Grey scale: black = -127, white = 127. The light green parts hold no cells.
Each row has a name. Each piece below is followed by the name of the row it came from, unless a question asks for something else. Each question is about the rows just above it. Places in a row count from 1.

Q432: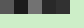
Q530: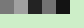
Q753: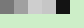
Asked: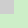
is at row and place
Q753, 3
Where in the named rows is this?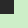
Q432, 4
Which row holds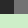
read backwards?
Q432

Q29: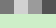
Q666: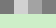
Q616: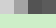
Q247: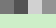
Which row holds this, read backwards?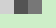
Q247
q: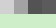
Q616
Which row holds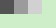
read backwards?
Q29
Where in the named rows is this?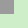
Q29, 3

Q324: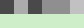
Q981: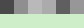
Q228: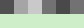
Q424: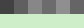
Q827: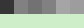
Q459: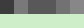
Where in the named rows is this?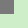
Q459, 2
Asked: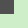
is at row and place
Q228, 1
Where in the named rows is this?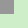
Q981, 6

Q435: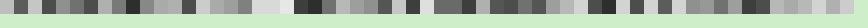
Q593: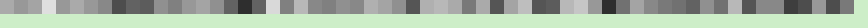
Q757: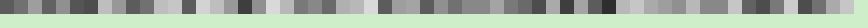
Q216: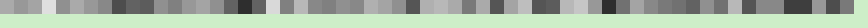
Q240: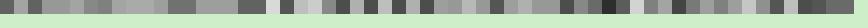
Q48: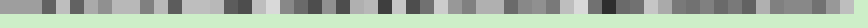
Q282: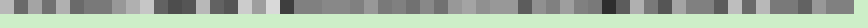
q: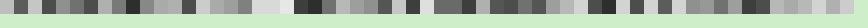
Q435
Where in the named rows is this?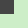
Q240, 49

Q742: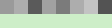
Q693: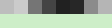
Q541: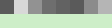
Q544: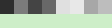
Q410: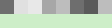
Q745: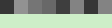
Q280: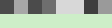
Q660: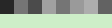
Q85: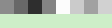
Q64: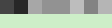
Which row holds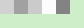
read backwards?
Q85
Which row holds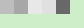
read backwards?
Q544
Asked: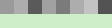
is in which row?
Q742

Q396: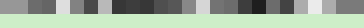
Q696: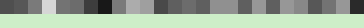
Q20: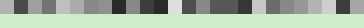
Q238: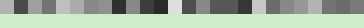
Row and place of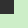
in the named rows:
Q238, 9
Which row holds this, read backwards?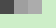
Q696
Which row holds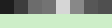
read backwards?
Q396
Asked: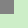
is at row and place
Q396, 6
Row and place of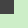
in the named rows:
Q396, 21
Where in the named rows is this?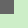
Q396, 4

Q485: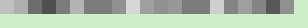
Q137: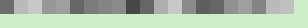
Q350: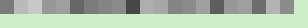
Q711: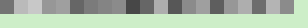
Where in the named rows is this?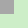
Q350, 12
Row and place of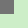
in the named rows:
Q711, 1

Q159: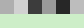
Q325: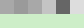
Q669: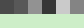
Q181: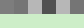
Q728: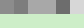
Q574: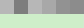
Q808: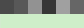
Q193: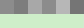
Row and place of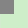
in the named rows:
Q669, 6
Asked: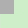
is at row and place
Q159, 1
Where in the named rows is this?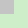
Q325, 4

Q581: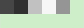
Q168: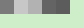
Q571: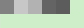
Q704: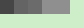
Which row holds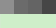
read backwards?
Q704
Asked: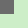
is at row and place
Q704, 3
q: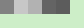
Q571
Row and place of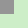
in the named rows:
Q581, 5

